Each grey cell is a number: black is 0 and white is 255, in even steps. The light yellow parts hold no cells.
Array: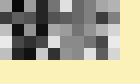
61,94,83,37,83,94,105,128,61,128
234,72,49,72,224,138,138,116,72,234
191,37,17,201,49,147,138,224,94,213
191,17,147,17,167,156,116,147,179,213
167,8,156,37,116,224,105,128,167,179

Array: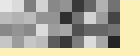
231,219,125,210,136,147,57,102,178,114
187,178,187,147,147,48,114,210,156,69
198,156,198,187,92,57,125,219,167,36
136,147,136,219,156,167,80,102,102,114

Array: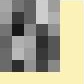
106,185,157,56,86
97,176,167,45,86
167,116,97,205,157
157,56,97,205,176
106,45,146,66,136
116,23,136,76,146

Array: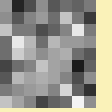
110,232,183,110,183,154,154,142
110,205,174,142,163,174,110,87
87,183,163,174,163,132,77,142
195,163,132,68,98,110,243,142
122,142,154,163,132,214,98,48
195,122,122,77,98,132,232,122
68,110,132,195,163,154,27,98
142,87,132,154,110,195,122,58
154,36,77,142,87,110,98,122

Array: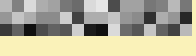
150,196,173,139,139,206,66,173,173,196,150,139,48,173,150,39
185,128,218,173,162,119,107,218,230,76,162,162,119,128,185,119
57,98,16,76,98,86,206,28,16,218,107,86,196,98,66,185

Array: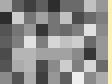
45,205,117,162,117,193,75,106,126
75,181,181,162,162,162,138,54,150
84,171,181,75,138,205,126,214,106
94,126,225,126,214,193,205,106,150
84,117,150,54,117,106,126,225,138
171,94,63,94,45,106,106,193,150
138,84,171,63,150,94,237,138,171

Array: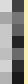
166,118
190,107
200,97
220,65
211,46
200,35
178,25

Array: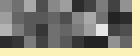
179,124,89,54,112,101,124,158,230,66,78
136,112,169,78,136,158,44,66,124,66,146
158,101,89,89,101,78,136,169,112,35,44
44,54,124,66,112,89,54,35,35,146,101
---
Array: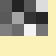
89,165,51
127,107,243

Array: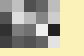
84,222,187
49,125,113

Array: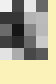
54,54,180
107,21,136

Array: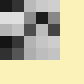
222,223,140
180,194,78

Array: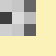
62,219,187
207,199,94

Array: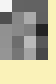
79,135,171
145,137,128
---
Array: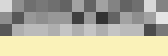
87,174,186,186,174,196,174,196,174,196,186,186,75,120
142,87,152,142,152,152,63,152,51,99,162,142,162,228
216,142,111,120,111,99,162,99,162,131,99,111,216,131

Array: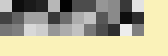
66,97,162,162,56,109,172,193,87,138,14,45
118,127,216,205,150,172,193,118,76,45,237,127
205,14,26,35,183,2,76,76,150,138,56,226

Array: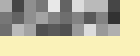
110,186,163,80,89,80,153,220,153,175
119,99,143,163,131,110,131,89,131,50
175,70,143,119,232,99,220,186,186,70

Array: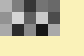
146,213,96,202,76
169,44,137,22,169
180,126,54,116,105

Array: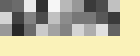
98,107,234,49,246,184,152,58,76,193
152,40,107,202,162,130,212,173,224,98
212,67,130,76,193,140,119,119,88,58

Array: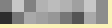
45,119,169,160,151,119,84,169,140
129,199,129,178,188,178,160,199,140

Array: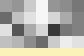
107,192,225,246,214,170,129
160,149,203,246,149,140,119
192,181,140,107,203,237,225
225,86,170,214,56,119,129

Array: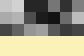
69,98,149,159,89,58,69
170,179,78,28,19,108,188
199,210,38,38,118,49,127
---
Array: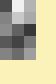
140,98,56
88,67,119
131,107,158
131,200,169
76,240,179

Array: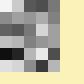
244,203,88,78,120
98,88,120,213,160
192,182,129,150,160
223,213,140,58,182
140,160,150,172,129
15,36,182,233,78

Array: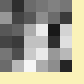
152,68,87,141,107,58
98,46,107,118,129,118
87,98,172,234,24,211
68,58,193,193,46,223
118,78,202,234,152,184
107,184,246,172,141,36

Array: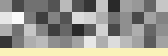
152,73,113,113,83,186,83,53,198,41,162,152,102,198
231,249,122,62,131,83,220,210,174,113,143,73,162,131
53,122,174,186,143,131,162,231,174,220,186,162,92,162
174,113,198,131,62,102,41,92,210,73,143,174,102,143

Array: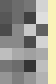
118,108,53,190
87,108,65,222
137,137,75,211
96,108,118,211
149,127,149,178
190,169,160,169
75,137,200,96

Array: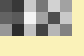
151,44,192,67,182,129
78,56,201,120,210,162
99,90,244,162,78,201
